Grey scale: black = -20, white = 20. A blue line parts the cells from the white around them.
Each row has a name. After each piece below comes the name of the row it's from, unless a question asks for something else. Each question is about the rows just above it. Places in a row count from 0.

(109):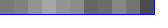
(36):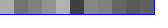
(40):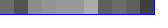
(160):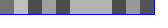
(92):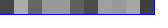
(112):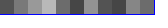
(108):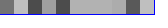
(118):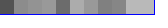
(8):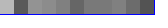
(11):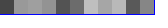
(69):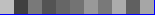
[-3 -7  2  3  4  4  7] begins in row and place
(40), 0
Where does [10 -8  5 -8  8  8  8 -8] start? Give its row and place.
(160), 1
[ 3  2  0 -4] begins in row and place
(8), 2
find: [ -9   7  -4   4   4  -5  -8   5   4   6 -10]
(92)
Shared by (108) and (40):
[7]
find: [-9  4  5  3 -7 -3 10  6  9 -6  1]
(11)
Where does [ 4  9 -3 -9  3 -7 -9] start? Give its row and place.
(112), 2

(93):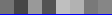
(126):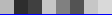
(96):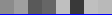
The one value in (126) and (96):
[9]
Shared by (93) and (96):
[10]
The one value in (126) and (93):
[-7]
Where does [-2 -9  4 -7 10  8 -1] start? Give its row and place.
(93), 0

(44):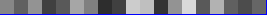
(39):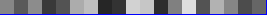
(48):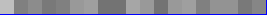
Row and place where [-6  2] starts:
(39), 1
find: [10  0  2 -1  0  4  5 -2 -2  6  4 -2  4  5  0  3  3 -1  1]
(48)
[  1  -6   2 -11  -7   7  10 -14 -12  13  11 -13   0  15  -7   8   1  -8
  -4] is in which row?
(39)
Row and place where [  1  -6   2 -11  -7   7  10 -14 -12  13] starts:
(39), 0

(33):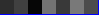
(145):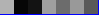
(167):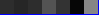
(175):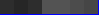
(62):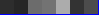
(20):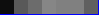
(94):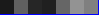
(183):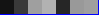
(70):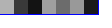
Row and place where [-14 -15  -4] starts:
(94), 2
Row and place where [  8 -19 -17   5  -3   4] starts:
(145), 0
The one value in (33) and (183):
[-11]
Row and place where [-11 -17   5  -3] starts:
(70), 1
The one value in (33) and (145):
[-19]

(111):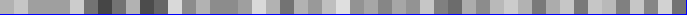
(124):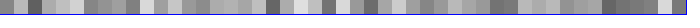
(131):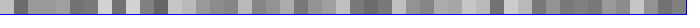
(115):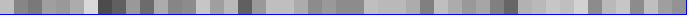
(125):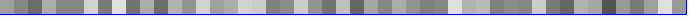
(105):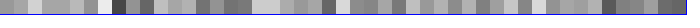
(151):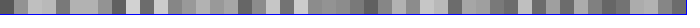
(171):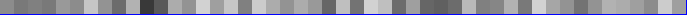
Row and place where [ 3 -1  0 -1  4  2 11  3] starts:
(131), 39
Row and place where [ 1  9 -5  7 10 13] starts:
(124), 0
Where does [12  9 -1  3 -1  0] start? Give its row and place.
(131), 36
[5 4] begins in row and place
(115), 3
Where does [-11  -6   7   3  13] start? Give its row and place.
(171), 10

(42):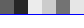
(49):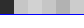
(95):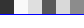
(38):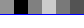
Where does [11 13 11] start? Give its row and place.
(49), 1
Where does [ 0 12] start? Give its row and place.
(38), 2
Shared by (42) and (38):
[12]
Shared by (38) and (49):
[12]
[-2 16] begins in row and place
(42), 4

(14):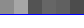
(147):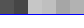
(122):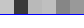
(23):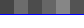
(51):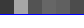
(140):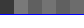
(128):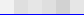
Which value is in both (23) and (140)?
[-3]
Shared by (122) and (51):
[-11]

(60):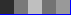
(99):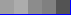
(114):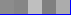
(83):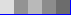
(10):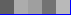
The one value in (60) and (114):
[10]
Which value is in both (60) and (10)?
[-2]
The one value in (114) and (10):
[7]
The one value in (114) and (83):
[2]
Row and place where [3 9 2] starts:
(83), 1

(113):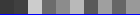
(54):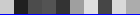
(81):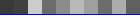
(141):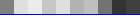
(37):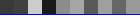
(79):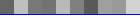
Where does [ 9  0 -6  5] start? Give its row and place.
(79), 4
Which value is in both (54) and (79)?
[5]
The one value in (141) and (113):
[-10]
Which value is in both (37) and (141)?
[-10]
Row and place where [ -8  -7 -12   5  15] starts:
(54), 2
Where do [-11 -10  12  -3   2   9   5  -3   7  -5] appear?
(81)

